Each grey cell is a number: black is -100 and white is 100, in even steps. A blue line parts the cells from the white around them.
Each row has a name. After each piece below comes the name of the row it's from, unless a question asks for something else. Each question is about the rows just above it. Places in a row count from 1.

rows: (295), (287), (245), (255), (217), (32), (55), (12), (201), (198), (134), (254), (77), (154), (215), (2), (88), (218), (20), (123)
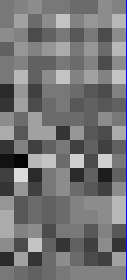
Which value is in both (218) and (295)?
[10]
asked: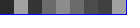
(20)

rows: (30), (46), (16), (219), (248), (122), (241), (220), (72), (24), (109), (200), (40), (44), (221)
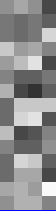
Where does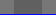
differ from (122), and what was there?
1, [3]
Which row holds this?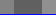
(109)
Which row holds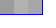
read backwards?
(44)
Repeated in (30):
[13]
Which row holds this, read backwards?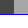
(40)

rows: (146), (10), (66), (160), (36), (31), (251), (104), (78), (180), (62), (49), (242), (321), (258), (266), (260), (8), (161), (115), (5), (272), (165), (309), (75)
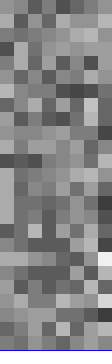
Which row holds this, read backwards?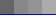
(161)
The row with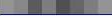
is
(146)
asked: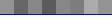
(31)

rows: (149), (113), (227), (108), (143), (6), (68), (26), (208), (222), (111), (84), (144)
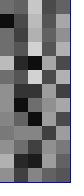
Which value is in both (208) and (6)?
[-42]
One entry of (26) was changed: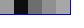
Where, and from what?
1, [13]
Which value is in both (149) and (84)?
[-23]
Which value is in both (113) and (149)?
[-42]
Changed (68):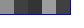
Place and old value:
2, [-59]
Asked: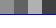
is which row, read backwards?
(227)
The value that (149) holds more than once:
[-23]

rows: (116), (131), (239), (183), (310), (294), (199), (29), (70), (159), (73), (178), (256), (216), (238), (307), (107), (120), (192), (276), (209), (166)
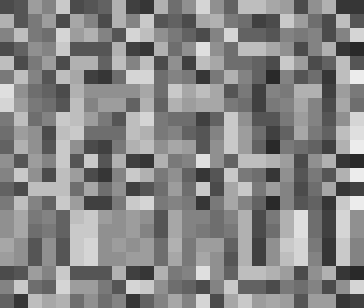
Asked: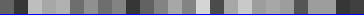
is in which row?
(166)
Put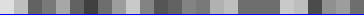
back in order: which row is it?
(159)
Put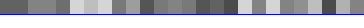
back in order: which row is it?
(239)
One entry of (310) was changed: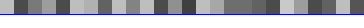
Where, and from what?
6, [39]

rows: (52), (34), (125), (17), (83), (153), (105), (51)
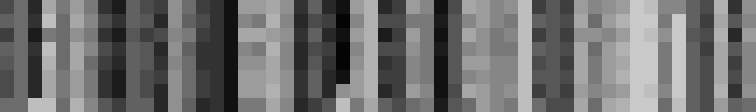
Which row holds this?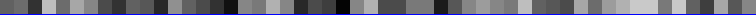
(34)
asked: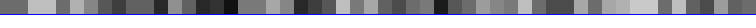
(51)
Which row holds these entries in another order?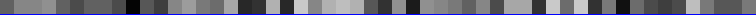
(17)
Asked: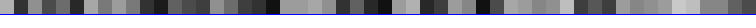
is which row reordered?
(52)
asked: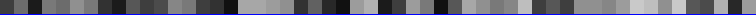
(125)
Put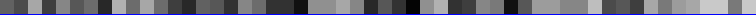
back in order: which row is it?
(83)

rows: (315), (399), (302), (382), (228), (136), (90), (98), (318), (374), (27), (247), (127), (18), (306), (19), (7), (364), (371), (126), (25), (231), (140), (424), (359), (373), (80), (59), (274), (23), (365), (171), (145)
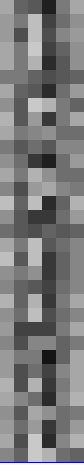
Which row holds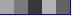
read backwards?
(231)
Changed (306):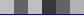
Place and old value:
4, [-66]
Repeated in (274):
[5]
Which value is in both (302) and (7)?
[-39]

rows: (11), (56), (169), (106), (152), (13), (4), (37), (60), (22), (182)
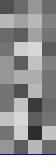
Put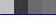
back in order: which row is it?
(37)
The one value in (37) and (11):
[-17]
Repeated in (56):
[44]
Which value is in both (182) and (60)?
[-27]
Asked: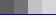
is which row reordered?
(60)
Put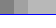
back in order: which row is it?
(56)
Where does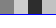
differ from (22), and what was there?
1, [-9]

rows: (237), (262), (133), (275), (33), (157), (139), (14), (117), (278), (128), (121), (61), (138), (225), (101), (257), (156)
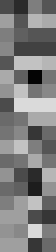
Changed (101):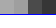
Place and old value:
1, [25]
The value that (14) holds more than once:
[71]
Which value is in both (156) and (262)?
[25]
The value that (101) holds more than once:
[25]
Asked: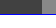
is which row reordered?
(275)
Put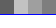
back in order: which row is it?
(225)

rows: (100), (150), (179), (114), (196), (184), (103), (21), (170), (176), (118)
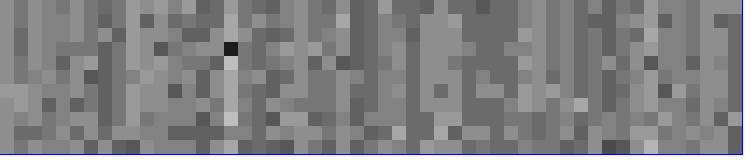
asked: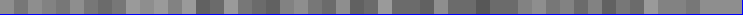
(100)
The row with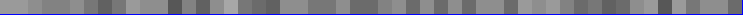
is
(103)
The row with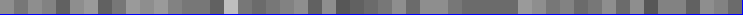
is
(196)
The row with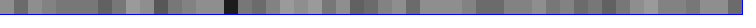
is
(114)
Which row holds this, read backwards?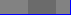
(114)
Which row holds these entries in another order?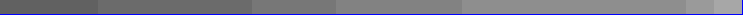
(179)

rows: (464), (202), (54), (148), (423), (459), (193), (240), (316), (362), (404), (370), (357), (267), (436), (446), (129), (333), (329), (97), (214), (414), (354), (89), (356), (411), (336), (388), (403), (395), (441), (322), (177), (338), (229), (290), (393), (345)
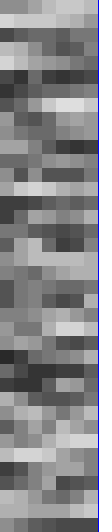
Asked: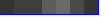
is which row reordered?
(336)
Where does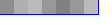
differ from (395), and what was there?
5, [-7]
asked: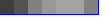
(338)
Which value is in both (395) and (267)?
[38]
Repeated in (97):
[38]
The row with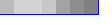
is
(177)

